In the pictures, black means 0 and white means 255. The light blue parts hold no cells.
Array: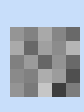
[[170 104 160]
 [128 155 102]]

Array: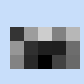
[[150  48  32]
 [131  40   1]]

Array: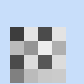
[[187 149 237]
 [ 75 220  87]]

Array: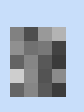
[[144 113 120]
 [ 99 134  88]]

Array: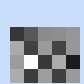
[[170  65 155]
 [156 252  56]]

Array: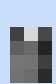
[[ 96 106  36]
 [117 115  63]]
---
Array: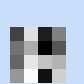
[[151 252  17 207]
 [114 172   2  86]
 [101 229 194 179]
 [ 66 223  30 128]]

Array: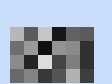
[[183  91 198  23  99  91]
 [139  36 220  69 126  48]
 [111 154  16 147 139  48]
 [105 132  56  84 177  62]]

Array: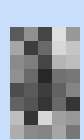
[[189  53 215 160 152]
 [173 138 132 166 119]
 [166  61 105 215 197]
 [144 105  39 113 119]
 [138 126  69 181 189]
 [ 98  84  53 105  53]
 [ 90 144  69 222 152]
 [ 77  90  61  98 132]]

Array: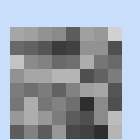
[[195 138 130 105 111 173 118 105]
 [166 160 146 138  92 160 152 209]
 [152 173 152 124  92  79 138 188]
 [146 166 166 181 181  79  98 124]
 [124 111 124  98 130 160 166  85]
 [118 173 118 130 111  46 138  79]
 [105  98  85  59  65 146 146  79]
 [ 92 130  92 152  72  65  46 181]]

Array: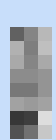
[[177 126 191]
 [169 133 169]
 [162 154 162]
 [140 140 148]
 [120 120 148]
 [ 97 133 184]
 [ 82 113 199]
 [ 55  62 221]]

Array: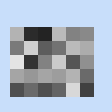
[[228  51 130 202  85 144]
 [179  43  35 186 130 137]
 [165 151 165 157 179 106]
 [122 208  93 114 186 172]
 [ 79 106  79 100 216  64]]

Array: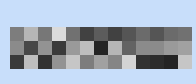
[[139  71 147  58 154 190  36 182  99 139 139 154 161]
 [125 182 119 219 113  65  92  65  85 107  85 107 113]
 [ 58 190  50 147 198 125 161 133 212  50  44  36 198]]

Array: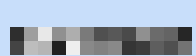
[[ 68 189 181  32 238 137 129 137  53  60  94  80 115]
 [ 46 158 232 144 174 122  80  88  74 144 107 100  38]]
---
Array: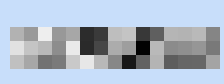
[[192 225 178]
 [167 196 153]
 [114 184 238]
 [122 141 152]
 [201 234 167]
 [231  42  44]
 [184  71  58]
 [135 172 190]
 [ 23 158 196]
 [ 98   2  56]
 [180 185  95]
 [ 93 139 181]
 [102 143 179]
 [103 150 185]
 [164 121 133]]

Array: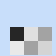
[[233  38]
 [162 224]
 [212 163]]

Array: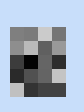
[[192  42  60 142 127]
 [ 51  81   3 186 123]
 [ 66 100 101  96 203]
 [ 66 196  45 153 117]]

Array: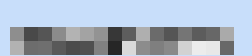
[[178 142]
 [109  73]
 [111  85]
 [ 89 139]
 [ 75 179]
 [ 80 163]
 [129 147]
 [ 38  55]
 [217  93]
 [140 175]
 [127 107]
 [137  85]
 [210 117]
 [236  92]
 [232 103]
 [104 170]]

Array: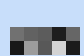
[[ 24 113]
 [156  98]
 [ 88  92]
 [211  29]
 [ 27 102]]

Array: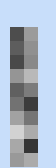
[[153 168 210 162 114  96 149  73  93  77]
 [171  53 171 117  60 124 185 137 144 155]]

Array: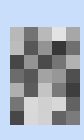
[[ 71 117 175 108  71 188 184]
 [216 217  92  87 148  87 115]
 [209 208 196 163  75 147 185]
 [100 215 121 151 117  55 227]
 [123  98  62  79 178 111 167]]
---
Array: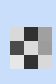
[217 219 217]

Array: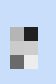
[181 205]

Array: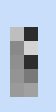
[190 211]

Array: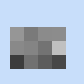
[150 132  92]

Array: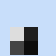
[221  13]

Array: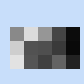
[137  82  64]

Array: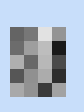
[100 158 184  45]

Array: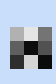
[177  12  11]

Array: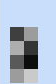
[63 53]
